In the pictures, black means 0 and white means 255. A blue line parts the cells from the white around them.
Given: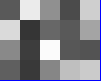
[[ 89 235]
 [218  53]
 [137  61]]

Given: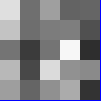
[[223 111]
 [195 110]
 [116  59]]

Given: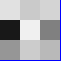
[[225 202]
 [ 24 240]
 [150 204]]

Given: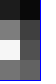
[[ 28   9]
 [125  63]
 [246  80]]

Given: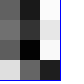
[[ 97  25]
 [112  51]
 [ 93   3]]

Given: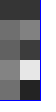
[[ 53  52]
 [111 129]
 [ 97  60]]

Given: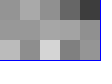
[[148 169]
 [152 152]
 [187 142]]
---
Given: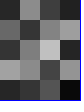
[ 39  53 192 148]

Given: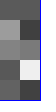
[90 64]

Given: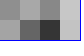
[143 101]

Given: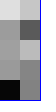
[223  90]

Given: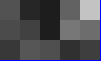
[82 65 79]

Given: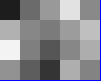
[ 29 135  86 174]

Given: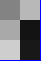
[131  19]
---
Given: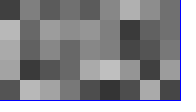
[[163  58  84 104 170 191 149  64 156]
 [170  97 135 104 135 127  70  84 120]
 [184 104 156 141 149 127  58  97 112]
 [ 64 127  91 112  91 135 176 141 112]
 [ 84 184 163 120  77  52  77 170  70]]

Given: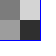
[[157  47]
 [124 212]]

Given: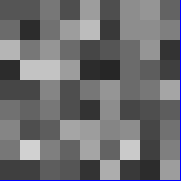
[[107  44 113 157 188  57 141 141 127]
 [ 63  63  93  85  51 173  57  44 157]
 [ 70  70 133  78 119 149 107 119 165]
 [133  78  93 165 157 133 141  70 113]
 [ 85  85 119  78 157  78 141 149  99]
 [113  99 119  78  51 141  70  78  93]
 [181 119 149 107  70  85 107 149  51]
 [ 44 195 195 157  44  38 107  93  63]
 [119 209 127  99 165  99 202  63 127]]

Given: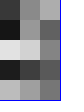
[[ 28  62  89]
 [ 56 138 173]
 [ 21 152  97]
 [188 159 118]
 [226 210 132]]

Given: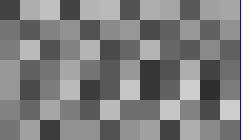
[[152  75 124 186  61  89 198  54  97 205  47 124]
 [117  89 130 145  82 138 152  75  97 152  97 145]
 [152  97 117 166 117  89 152  54  82 174  67 110]
 [130 103 166 124  89 186 110 110 198 130  75 205]
 [117 160  61 145 145  82 145 160  67 174 138 110]
 [ 67 174 192  67 180 186  82 174 166  89 160 166]
 [124 186  82 130 180  75 103 180 103  89 138  97]]

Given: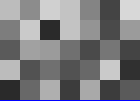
[[188  82 112  82 104 202  48]
 [ 42 104 175  60 169  60  90]
 [188 140 208 195 132  68 216]
 [ 90 161 155 112  74 118  68]
 [125 202  42 195 148  74 155]]
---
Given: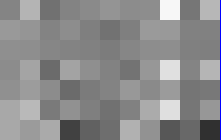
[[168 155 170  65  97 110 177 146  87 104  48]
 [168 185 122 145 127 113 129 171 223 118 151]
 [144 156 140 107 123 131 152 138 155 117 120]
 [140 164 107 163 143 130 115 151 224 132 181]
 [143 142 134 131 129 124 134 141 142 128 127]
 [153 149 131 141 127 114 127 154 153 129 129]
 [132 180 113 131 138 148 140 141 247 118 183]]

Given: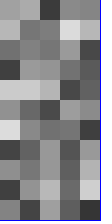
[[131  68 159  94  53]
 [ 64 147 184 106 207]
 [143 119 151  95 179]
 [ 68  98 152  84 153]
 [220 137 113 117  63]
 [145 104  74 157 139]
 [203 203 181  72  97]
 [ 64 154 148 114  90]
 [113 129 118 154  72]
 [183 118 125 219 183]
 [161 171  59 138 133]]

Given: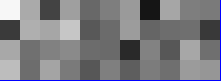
[[189 109 164 122  87 127  94 124 111 155 150]
 [168 112 129 138 108 106  41 130  87 167 111]
 [ 58 175 166 198  88 107 156 101 109 111  57]
 [247 170  67 159 104 126 154  21 166 126 122]]

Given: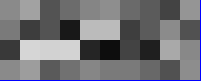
[[138 157  90 113 134 122 122 104  81 141]
 [ 57 214 210 211  37  13  67  31 169 136]
 [122  61  83  24 187 187  62  91 139  81]
 [138 162  83 108 133 142 106  91  67 149]]

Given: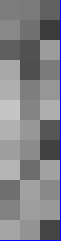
[[165 148  68]
 [129 157 153]
 [111 162 137]
 [180 109 161]
 [158 139  65]
 [177 151  86]
 [197 132 174]
 [175 126 150]
 [168  79 123]
 [ 94  81 156]
 [136 113  59]
 [125 122  96]]

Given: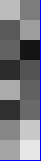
[[164 231]
 [135 200]
 [ 47 105]
 [171  97]
 [ 44  83]
 [ 98  20]
 [ 89 158]
 [187 124]]
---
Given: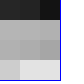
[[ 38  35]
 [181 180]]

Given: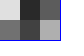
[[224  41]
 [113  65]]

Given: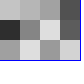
[[196 182]
 [ 46 133]]

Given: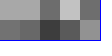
[[168 168]
 [114 104]]

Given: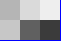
[[181 218]
 [199  96]]

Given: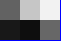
[[ 98 198]
 [ 24  14]]

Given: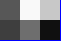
[[ 87 249]
 [ 62 110]]
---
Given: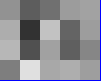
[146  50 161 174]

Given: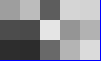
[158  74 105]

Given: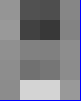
[149  65 128 140]

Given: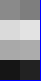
[138 227]

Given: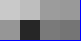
[201  38]

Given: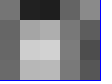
[117 165 210 121]

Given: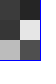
[ 59 230]

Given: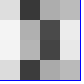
[222 176  68 186]
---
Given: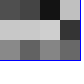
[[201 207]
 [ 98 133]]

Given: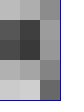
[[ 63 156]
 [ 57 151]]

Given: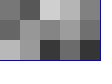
[[151 133]
 [154  56]]

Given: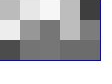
[[151 118]
 [116 118]]

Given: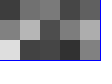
[[182  77]
 [ 66  69]]

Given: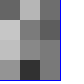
[[123  93]
 [136 122]]

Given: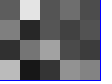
[[ 39  85]
 [117 162]]

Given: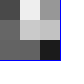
[[202 194]
 [ 98  27]]

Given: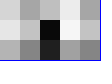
[[195   9]
 [133  31]]
